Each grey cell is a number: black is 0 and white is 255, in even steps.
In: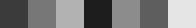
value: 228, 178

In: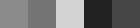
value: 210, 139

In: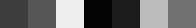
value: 237, 188

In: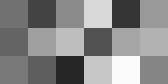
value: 251, 217

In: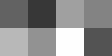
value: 254, 184

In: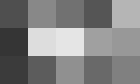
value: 229, 221

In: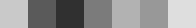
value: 222, 201
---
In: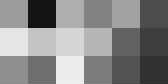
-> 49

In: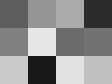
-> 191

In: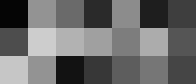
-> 69

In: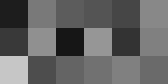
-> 106

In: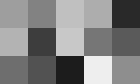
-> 142

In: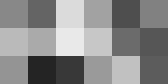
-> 92

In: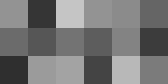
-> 123
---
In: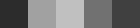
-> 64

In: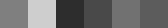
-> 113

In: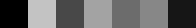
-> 108

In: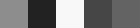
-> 99

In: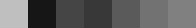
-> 90

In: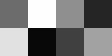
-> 225
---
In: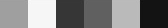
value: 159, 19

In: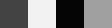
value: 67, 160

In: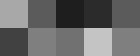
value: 168, 127

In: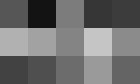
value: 86, 100

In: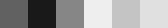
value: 97, 224

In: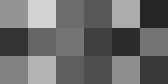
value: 148, 57

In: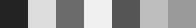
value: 36, 154

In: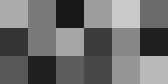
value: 171, 185
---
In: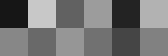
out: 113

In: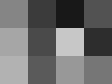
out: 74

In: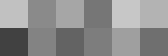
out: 125

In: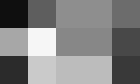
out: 135

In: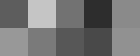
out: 87

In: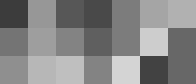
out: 124

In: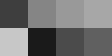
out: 26
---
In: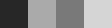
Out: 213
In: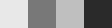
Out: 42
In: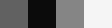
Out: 245
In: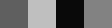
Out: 130
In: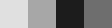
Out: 110
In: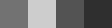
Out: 47
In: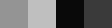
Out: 58
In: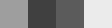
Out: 235
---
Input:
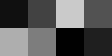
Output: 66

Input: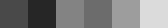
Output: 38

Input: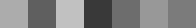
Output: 95

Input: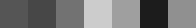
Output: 71

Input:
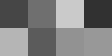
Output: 111

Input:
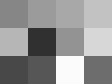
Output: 155
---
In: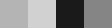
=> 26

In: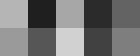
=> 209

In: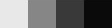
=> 57

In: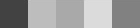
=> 169

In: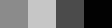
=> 75

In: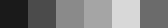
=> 138

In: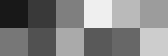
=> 170

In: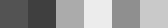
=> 171

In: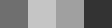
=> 160

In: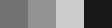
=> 203
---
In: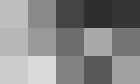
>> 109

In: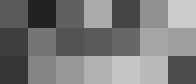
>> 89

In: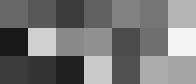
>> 144

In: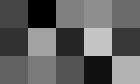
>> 37

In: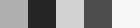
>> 210

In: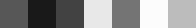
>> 232

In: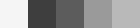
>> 92

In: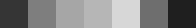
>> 182
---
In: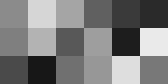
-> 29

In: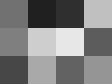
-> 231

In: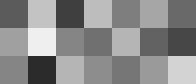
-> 98

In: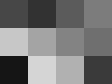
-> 131

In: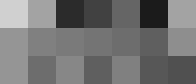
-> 95

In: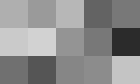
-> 120

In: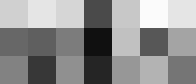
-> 87

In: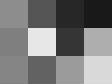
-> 53

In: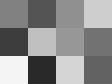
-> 151
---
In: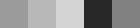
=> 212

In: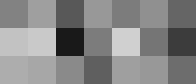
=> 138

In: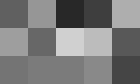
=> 123

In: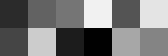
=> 28

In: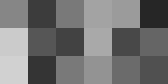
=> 121

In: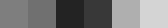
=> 35

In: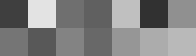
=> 131

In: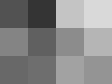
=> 162
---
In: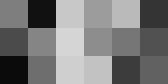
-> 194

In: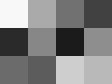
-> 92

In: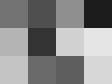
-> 106

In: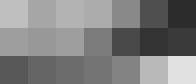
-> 131

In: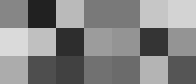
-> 107

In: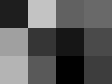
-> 89
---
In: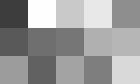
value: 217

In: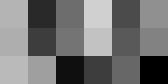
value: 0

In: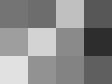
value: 95

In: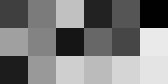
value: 228

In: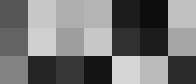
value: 42

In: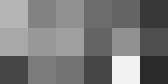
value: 42

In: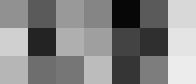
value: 236

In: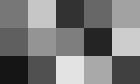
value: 64

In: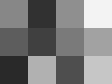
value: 198
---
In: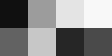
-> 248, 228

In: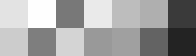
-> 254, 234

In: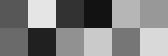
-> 229, 217

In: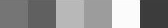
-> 251, 184

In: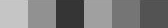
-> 197, 160

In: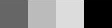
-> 220, 187

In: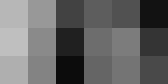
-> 191, 183
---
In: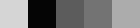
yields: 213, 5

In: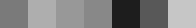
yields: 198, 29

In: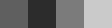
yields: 202, 44

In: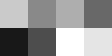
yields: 255, 24

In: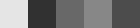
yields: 229, 49

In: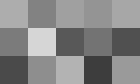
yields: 214, 61

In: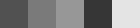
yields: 228, 54

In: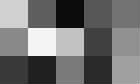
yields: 244, 12
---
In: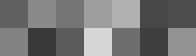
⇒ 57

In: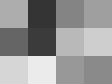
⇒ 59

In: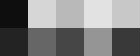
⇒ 102

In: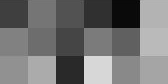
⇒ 109

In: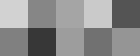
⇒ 55

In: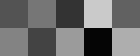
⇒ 67

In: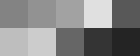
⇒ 204

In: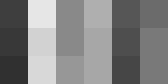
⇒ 210
